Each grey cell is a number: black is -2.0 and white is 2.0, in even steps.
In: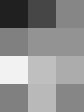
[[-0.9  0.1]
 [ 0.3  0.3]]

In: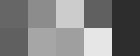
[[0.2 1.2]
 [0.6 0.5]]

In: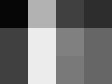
[[ 0.8 -1.0]
 [ 1.7  0.0]]

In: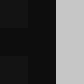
[[-1.8  1.1]
 [-1.8  1.1]]

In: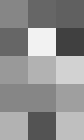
[[-0.4 -0.5]
 [ 1.8 -1.0]]

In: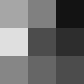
[[ 0.0 -1.7]
 [-0.8 -1.3]]

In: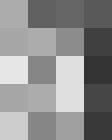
[[-0.5 -0.4]
 [ 0.7  0.2]]

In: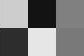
[[-1.7  0.0]
 [ 1.6 -0.1]]
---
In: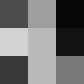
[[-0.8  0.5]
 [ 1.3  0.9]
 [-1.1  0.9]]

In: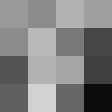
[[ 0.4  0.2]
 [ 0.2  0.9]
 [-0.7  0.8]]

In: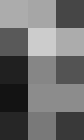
[[ 0.7  0.6]
 [-0.6  1.2]
 [-1.5  0.1]]

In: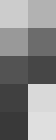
[[ 1.2  0.8]
 [ 0.4 -0.3]
 [-0.7 -0.9]]

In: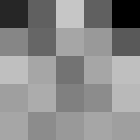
[[-1.4 -0.5]
 [ 0.1 -0.4]
 [ 1.0  0.6]]

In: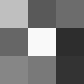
[[ 1.0 -0.6]
 [-0.4  1.9]
 [ 0.1 -0.1]]

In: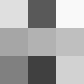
[[ 1.5 -0.6]
 [ 0.6  0.8]
 [ 0.0 -1.0]]
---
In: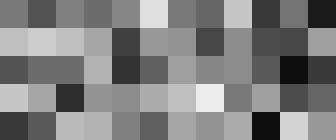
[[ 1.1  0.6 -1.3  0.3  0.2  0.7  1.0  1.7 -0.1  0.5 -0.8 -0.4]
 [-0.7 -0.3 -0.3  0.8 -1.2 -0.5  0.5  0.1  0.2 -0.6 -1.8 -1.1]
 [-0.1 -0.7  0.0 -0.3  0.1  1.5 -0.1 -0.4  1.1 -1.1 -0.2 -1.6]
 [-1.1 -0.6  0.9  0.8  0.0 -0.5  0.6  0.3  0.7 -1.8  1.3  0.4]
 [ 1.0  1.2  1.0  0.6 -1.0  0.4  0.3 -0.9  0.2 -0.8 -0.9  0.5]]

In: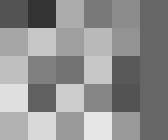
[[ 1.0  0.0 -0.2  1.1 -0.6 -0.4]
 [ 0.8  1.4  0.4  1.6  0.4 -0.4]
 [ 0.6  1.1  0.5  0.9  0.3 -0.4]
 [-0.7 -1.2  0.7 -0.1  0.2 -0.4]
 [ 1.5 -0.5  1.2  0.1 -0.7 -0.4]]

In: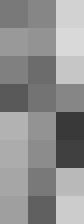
[[ 0.8  0.3 -1.1]
 [ 0.7  0.2 -1.0]
 [-0.6 -0.2  0.1]
 [ 0.6 -0.1  0.9]
 [ 0.0 -0.3  1.1]
 [ 0.5 -0.5  1.2]
 [-0.1  0.1  1.3]
 [ 0.4  0.3  1.4]]

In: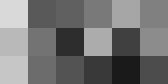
[[ 0.9 -0.2 -1.3  0.7 -1.0  0.2]
 [ 1.1 -0.3 -0.7 -1.1 -1.6 -0.8]
 [ 1.4 -0.6 -0.5 -0.1  0.6  0.0]]

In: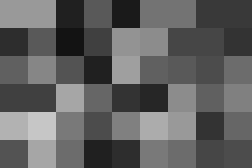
[[-1.3 -0.6 -1.7 -1.0  0.3  0.2 -0.9 -0.9 -1.2]
 [ 0.4  0.4 -1.5 -0.6 -1.6 -0.2 -0.2 -1.1 -1.1]
 [-0.5  0.1 -0.7 -1.5  0.5 -0.5 -0.6 -0.8 -0.3]
 [-0.7  0.6 -0.3 -1.5 -1.3 -0.1 -0.3 -0.9 -0.8]
 [ 0.8  1.1 -0.1 -0.8  0.0  0.7  0.4 -1.2 -0.4]
 [-1.0 -1.0  0.6 -0.4 -1.2 -1.4  0.2 -0.5  0.0]]

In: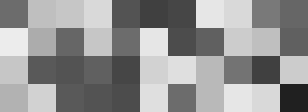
[[ 1.1 -0.6 -0.7 -0.5 -0.9  1.3  1.5  0.9 -0.2 -1.0  1.2]
 [ 0.8  1.3 -0.6 -0.7 -0.8  1.5 -0.3  0.9  1.6  1.4 -1.5]
 [ 1.7  0.7 -0.4  1.1 -0.3  1.6 -0.8 -0.5  1.2  1.0 -0.5]
 [-0.3  1.0  1.1  1.4 -0.7 -1.0 -0.9  1.6  1.4 -0.1 -0.4]]
